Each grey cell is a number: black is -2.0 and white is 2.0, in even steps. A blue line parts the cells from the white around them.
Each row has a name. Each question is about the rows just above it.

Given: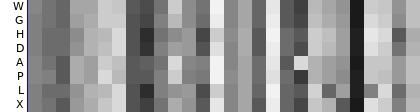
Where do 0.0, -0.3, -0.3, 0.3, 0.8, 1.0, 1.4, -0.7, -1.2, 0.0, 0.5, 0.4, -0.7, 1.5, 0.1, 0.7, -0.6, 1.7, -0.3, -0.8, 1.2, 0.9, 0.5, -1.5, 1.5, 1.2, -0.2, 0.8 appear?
D
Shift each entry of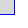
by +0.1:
1.5
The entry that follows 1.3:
-0.4
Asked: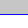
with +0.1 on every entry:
1.2, 1.2
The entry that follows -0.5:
-0.2
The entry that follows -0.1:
1.8

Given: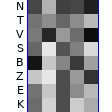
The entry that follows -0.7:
0.0
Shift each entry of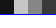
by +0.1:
-1.6, 1.2, 0.2, -1.0
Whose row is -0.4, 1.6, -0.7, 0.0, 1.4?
S
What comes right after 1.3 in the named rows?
-0.8
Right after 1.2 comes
0.7

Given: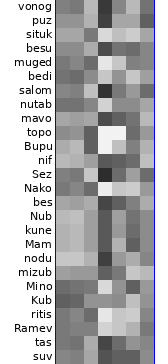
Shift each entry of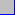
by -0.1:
0.9
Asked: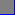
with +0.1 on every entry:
0.1
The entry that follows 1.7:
1.1
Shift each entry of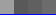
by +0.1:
0.6, -0.5, -0.4, -0.2
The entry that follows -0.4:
0.3

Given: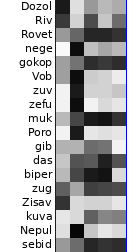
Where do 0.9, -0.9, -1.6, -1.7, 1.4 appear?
biper
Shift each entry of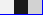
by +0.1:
1.9, -1.5, 1.4
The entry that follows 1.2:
1.3
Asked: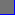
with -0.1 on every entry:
-0.3

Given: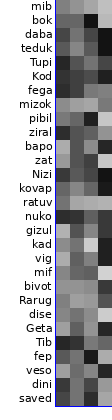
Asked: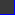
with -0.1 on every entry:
-1.2
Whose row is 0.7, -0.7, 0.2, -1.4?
bapo
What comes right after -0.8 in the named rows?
-1.5
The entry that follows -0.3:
0.1
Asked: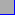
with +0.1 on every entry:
0.8

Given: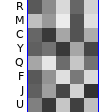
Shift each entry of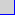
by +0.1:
1.4
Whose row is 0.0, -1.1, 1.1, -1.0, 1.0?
U
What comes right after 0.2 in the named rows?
1.4
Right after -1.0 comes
1.0
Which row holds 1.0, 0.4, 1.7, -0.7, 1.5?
M

